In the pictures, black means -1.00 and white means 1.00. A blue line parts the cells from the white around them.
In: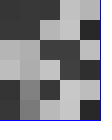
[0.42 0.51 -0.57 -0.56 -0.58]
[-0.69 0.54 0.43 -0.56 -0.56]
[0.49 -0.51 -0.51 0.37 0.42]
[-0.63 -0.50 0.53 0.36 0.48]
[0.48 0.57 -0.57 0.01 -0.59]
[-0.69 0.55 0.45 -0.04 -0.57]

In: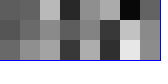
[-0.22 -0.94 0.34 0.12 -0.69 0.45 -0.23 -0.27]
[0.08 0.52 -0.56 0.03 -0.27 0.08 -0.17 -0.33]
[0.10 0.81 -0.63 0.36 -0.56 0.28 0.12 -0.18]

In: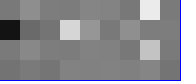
[-0.04 0.84 -0.06 0.03 0.04 -0.03 -0.02 0.11 -0.05]
[-0.02 -0.02 0.12 -0.05 0.18 0.68 -0.09 -0.17 -0.85]
[-0.04 0.53 -0.06 0.01 0.02 -0.03 -0.02 0.07 -0.04]
[-0.09 0.04 0.00 0.02 0.01 0.02 -0.08 -0.04 -0.10]

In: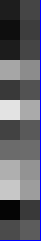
[-0.46 -0.77]
[-0.52 -0.89]
[-0.46 -0.78]
[0.10 0.30]
[-0.36 -0.55]
[0.33 0.78]
[-0.30 -0.48]
[-0.15 -0.16]
[0.15 0.37]
[0.23 0.56]
[-0.55 -0.96]
[-0.28 -0.41]

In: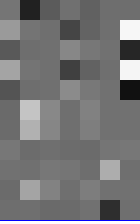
[-0.14 -0.14 -0.24 -0.12 -0.29 -0.74 -0.08]
[0.94 -0.13 -0.22 -0.46 -0.13 -0.09 0.21]
[-0.70 -0.11 -0.07 0.06 -0.12 -0.14 -0.30]
[0.92 -0.13 -0.23 -0.50 -0.12 -0.09 0.29]
[-0.87 -0.11 -0.06 0.09 -0.12 -0.14 -0.34]
[-0.11 -0.11 0.01 -0.13 0.07 0.54 -0.17]
[-0.11 -0.11 -0.01 -0.13 0.05 0.39 -0.16]
[-0.07 -0.08 -0.16 -0.15 -0.13 -0.15 -0.07]
[-0.13 0.36 -0.14 -0.08 -0.07 -0.12 -0.11]
[-0.11 -0.11 -0.02 -0.13 0.02 0.29 -0.16]
[-0.13 -0.64 -0.11 -0.16 -0.17 -0.13 -0.14]

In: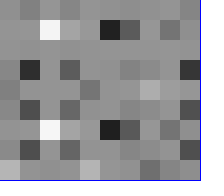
[0.04 0.16 0.14 0.11 0.14 0.16 0.05 0.17 0.01 0.13]
[0.12 -0.09 0.18 -0.29 -0.74 0.19 0.29 0.91 0.17 0.16]
[0.15 0.17 0.16 0.16 0.16 0.15 0.14 0.16 0.14 0.15]
[-0.58 0.16 0.09 0.03 0.14 0.15 -0.28 0.16 -0.64 0.06]
[0.18 0.23 0.36 0.17 0.15 -0.08 0.16 0.16 0.15 0.00]
[-0.37 0.16 0.10 0.05 0.15 0.14 -0.19 0.16 -0.39 0.07]
[0.12 -0.09 0.18 -0.30 -0.76 0.19 0.29 0.93 0.17 0.15]
[-0.38 0.15 0.10 0.05 0.15 0.15 -0.21 0.16 -0.39 0.08]
[0.11 0.04 -0.13 0.14 0.17 0.41 0.15 0.13 0.15 0.42]

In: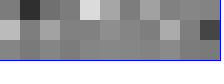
[0.03 0.05 0.01 0.26 -0.02 0.30 0.72 -0.03 -0.12 -0.63 -0.03]
[-0.46 -0.01 0.34 -0.01 0.04 0.11 0.01 0.01 0.27 -0.01 0.47]
[-0.04 -0.03 0.08 0.03 0.05 0.06 0.04 -0.03 0.04 -0.04 0.04]

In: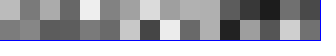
[-0.43 -0.12 -0.78 -0.56 -0.28 0.38 0.39 0.25 0.72 0.26 0.02 0.87 -0.19 0.34 -0.04 0.47]
[-0.11 0.62 -0.33 0.24 -0.73 0.38 -0.18 0.85 -0.46 0.57 -0.17 -0.04 -0.27 -0.28 0.05 -0.03]
